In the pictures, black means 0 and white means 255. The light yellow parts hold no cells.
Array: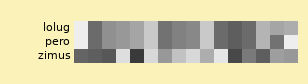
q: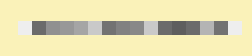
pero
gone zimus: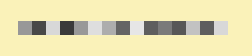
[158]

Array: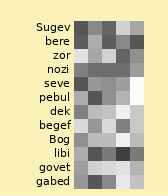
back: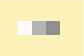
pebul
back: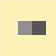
pebul
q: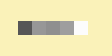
seve

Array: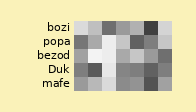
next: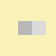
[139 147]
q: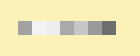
bezod
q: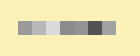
mafe
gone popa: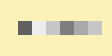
[118]
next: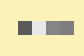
[ 97 126]
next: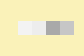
[154 111]

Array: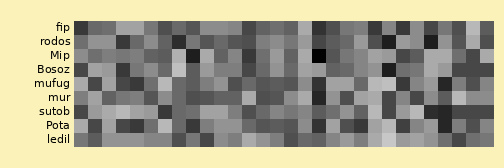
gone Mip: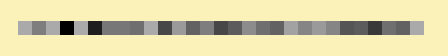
[176]
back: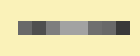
sutob
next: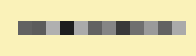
[ 1 85]
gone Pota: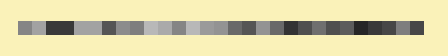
[64]
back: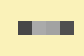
mur
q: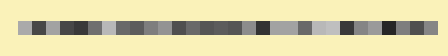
mufug
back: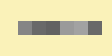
Bosoz

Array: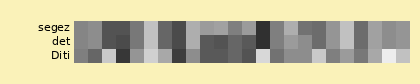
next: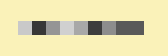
[102  83]
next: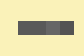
[216 114]
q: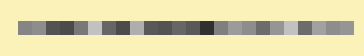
det

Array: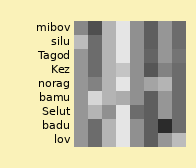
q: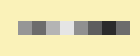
badu
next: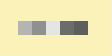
[150 108]

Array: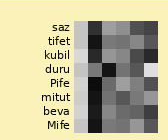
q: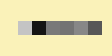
tifet
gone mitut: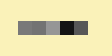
[204]
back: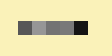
Mife
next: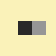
[135  74]

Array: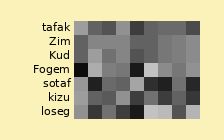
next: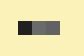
[165  47]
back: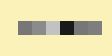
Fogem
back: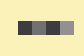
kizu
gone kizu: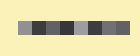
[90]
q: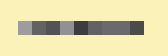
tafak

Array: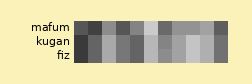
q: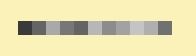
fiz
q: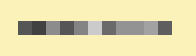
mafum

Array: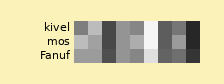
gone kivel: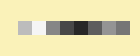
[126]
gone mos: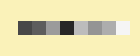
[161]

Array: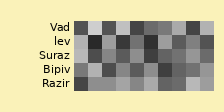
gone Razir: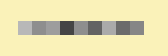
[164]
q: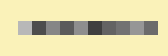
Suraz
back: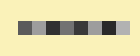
lev
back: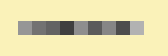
Bipiv
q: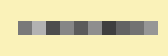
Bipiv

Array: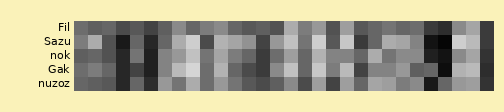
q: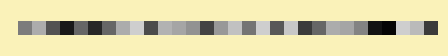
Sazu
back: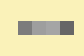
nuzoz
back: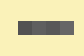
Fil
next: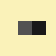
[102  39]
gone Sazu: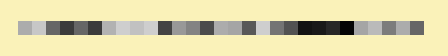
[146]

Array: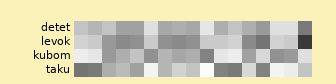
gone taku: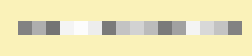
[181]
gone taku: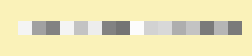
[187]

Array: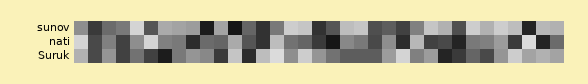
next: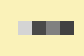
[142 212]
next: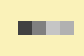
[ 79 205]
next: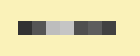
[128 197]

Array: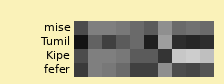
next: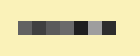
[38 45]
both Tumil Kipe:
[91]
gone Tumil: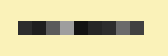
[98]

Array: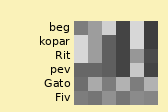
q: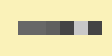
pev
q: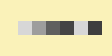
kopar
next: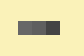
[200  68]
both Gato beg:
[125]
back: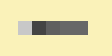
pev
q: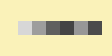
Rit

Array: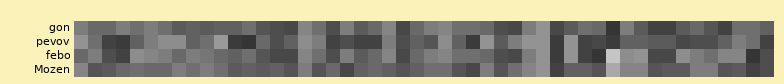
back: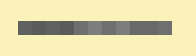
Mozen
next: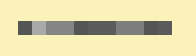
[66 78]
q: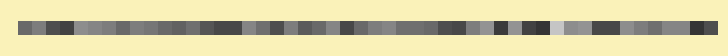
febo
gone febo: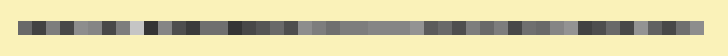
[118]
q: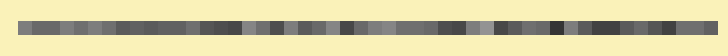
gon

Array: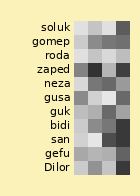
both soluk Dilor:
[196]
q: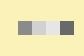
gusa
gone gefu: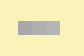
[99]

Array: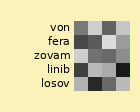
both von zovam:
[206]
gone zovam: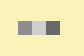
[113]
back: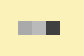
linib
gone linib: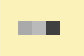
[25]
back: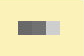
zovam

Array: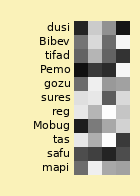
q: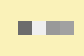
gozu
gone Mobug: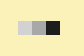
[123]
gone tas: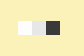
[174]
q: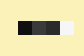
Pemo
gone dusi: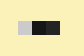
[145]
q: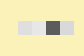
sures

